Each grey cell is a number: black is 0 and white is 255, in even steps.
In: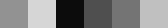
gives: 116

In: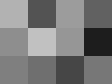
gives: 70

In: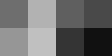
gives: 52

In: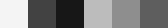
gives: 142

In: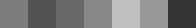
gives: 152

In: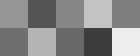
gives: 61

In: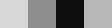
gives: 14

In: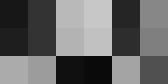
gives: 164

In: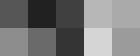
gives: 213

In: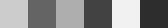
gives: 241
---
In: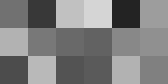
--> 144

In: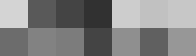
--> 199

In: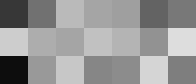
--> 221

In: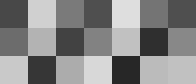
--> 136

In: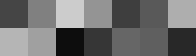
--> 174

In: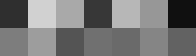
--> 16
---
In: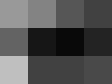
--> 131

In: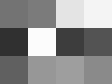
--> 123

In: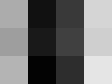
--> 17

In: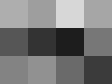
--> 158

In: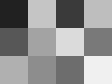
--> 197

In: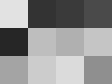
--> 51

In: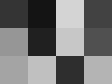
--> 20
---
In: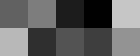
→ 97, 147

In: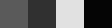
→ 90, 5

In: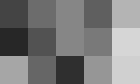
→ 68, 208

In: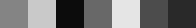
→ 132, 41

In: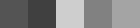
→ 84, 164

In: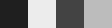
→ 31, 188

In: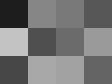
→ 29, 100

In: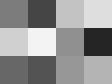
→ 124, 180
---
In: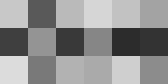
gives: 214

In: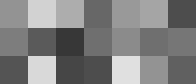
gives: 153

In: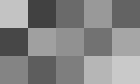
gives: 106

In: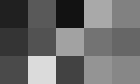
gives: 18

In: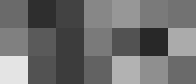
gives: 151

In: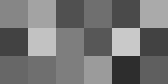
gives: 111

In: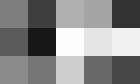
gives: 176
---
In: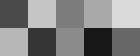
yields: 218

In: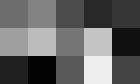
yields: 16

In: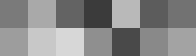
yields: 114

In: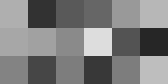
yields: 38

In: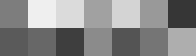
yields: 54

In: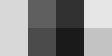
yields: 230

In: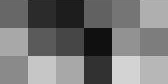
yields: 125

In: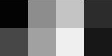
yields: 44

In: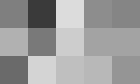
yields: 163
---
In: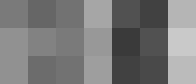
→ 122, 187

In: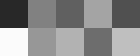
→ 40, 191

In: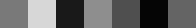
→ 121, 100

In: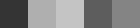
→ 52, 132

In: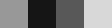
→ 152, 216

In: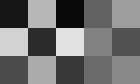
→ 22, 137

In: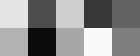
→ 228, 126

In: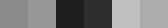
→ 139, 172

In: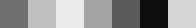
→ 112, 213
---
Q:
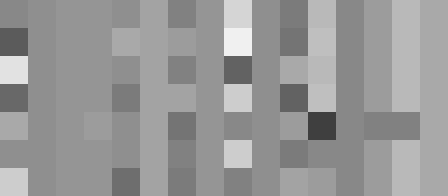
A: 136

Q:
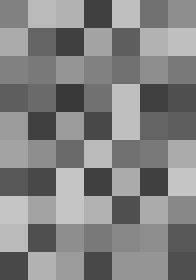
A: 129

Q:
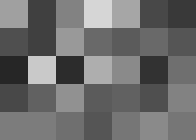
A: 160

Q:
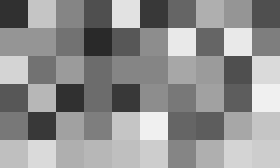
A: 48

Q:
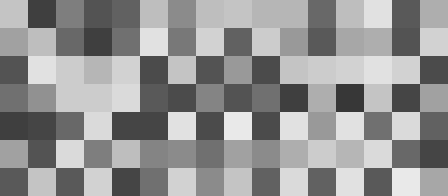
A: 196

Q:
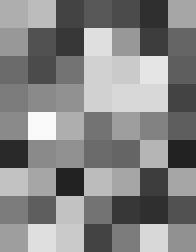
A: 174

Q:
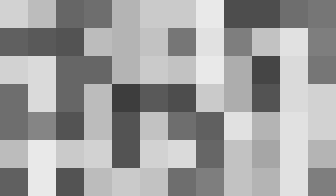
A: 210

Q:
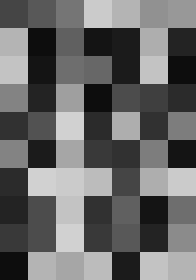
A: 69
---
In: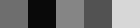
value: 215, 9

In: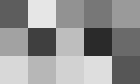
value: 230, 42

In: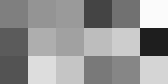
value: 251, 30

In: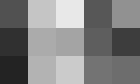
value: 232, 35

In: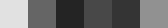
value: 225, 36

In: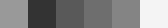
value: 244, 51

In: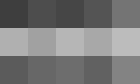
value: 188, 62

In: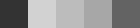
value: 210, 51
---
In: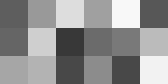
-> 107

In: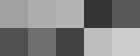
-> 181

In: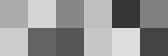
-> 191

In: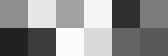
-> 245

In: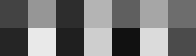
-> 95

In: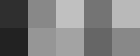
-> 192

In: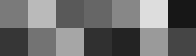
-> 135

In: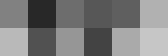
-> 87

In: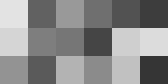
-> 69
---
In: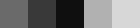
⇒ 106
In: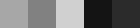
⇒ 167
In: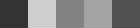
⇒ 51
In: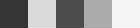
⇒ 53
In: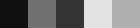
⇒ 16
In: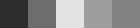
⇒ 45
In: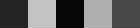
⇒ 36
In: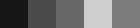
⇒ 23
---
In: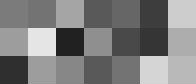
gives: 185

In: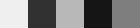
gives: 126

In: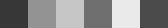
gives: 75

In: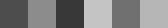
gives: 182

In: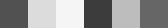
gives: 102

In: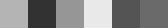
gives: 106
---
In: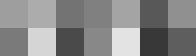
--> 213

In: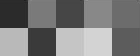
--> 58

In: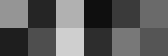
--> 78

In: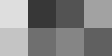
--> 111

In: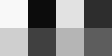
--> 64

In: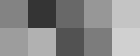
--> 177

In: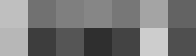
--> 61

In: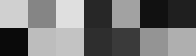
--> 189

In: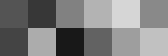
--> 172

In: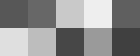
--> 189
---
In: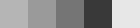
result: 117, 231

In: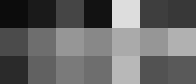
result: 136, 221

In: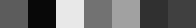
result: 114, 232

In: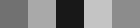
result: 24, 196

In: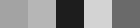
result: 29, 211

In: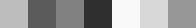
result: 47, 249

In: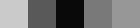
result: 9, 202

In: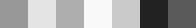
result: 249, 249
